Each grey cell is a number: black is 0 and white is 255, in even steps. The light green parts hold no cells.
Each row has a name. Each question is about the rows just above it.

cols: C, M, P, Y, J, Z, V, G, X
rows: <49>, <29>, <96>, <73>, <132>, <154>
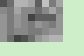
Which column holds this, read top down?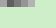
G
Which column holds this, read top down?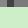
J

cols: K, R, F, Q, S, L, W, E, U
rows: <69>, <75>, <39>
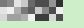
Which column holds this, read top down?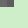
S
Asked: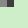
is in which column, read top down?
W

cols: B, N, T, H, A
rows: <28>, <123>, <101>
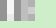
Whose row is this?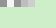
<123>
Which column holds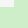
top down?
N

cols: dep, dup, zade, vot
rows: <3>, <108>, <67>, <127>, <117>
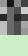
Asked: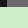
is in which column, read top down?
dup
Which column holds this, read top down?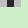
dep
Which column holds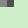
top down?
zade
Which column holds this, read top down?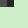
zade
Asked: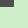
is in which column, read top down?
zade
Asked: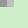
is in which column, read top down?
dep

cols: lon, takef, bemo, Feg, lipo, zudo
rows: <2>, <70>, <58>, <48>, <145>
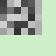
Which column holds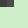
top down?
lon
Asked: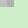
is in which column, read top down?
zudo
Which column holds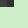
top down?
bemo

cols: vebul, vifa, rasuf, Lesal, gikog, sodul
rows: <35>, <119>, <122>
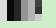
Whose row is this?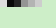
<122>

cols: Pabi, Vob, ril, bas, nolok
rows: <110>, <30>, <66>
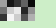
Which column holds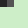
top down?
bas
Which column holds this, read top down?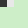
ril
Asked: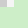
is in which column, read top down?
Vob

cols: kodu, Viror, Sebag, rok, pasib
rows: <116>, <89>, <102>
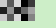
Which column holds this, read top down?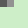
Viror
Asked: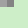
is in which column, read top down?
pasib
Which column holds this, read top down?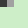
pasib
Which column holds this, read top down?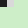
Sebag
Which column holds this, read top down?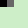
rok

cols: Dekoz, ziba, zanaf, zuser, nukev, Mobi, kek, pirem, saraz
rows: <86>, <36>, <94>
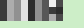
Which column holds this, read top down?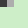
pirem
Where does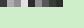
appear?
<36>

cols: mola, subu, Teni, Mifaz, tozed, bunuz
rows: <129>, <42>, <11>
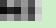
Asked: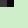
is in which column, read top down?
mola
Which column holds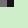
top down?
Teni
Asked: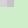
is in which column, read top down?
bunuz

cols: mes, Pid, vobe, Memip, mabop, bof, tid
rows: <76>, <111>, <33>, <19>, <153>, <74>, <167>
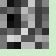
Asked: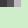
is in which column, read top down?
mabop
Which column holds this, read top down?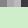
mabop
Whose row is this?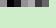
<33>
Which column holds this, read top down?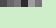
tid
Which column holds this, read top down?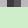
mabop
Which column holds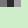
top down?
tid

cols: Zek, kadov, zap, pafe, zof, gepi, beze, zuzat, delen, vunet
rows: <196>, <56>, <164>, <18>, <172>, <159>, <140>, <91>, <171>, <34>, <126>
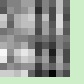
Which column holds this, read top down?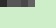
gepi
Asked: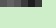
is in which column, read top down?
zuzat
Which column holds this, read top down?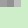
pafe
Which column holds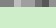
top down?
beze

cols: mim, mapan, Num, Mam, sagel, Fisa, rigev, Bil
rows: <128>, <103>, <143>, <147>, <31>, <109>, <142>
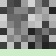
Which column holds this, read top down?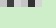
mim
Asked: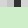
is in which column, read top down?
mim
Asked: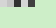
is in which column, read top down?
mim
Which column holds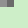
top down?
Mam
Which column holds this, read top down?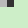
Bil
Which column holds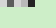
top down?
sagel
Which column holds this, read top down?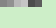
Fisa

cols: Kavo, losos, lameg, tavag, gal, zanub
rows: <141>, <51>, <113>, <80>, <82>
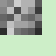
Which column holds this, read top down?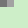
tavag
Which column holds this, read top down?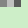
losos
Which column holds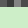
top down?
zanub
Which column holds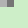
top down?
tavag
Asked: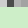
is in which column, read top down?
lameg

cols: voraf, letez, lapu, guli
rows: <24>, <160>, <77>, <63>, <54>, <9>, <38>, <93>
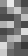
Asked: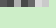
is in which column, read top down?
voraf
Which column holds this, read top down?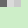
voraf
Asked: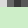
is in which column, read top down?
guli
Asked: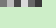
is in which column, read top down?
guli
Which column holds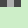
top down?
voraf
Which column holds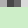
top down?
voraf
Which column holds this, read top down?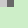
lapu

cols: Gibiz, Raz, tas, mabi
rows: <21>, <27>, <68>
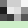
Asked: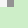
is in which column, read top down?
mabi
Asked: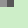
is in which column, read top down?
mabi
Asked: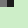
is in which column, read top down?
Gibiz
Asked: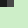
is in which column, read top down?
Gibiz

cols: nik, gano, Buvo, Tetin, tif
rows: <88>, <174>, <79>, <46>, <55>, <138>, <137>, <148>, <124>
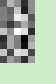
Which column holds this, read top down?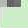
gano
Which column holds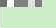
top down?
Buvo
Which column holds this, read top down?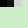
Tetin
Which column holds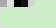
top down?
Tetin

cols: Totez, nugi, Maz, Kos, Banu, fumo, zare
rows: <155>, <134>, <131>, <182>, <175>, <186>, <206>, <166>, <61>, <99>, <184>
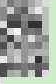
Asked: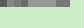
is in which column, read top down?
Kos
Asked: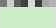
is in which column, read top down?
nugi

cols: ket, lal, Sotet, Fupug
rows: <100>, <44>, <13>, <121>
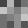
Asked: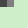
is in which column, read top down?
Sotet
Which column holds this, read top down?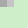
Fupug
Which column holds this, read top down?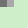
Fupug
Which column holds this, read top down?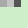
Fupug
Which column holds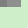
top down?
Sotet
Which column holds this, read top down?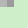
lal
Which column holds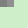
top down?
Sotet

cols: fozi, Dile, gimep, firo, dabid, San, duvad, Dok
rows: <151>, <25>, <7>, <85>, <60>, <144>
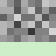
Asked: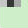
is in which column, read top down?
dabid
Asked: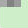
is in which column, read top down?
firo

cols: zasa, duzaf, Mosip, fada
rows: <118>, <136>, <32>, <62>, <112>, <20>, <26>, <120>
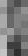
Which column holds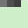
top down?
Mosip
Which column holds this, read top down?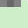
fada
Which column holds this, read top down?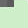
duzaf
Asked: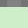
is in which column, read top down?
Mosip

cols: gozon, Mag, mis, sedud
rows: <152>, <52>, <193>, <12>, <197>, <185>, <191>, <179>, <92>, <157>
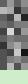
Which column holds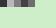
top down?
mis
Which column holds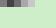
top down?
mis
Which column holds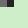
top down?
sedud
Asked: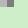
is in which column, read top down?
mis
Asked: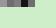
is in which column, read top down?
sedud
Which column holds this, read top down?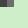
mis

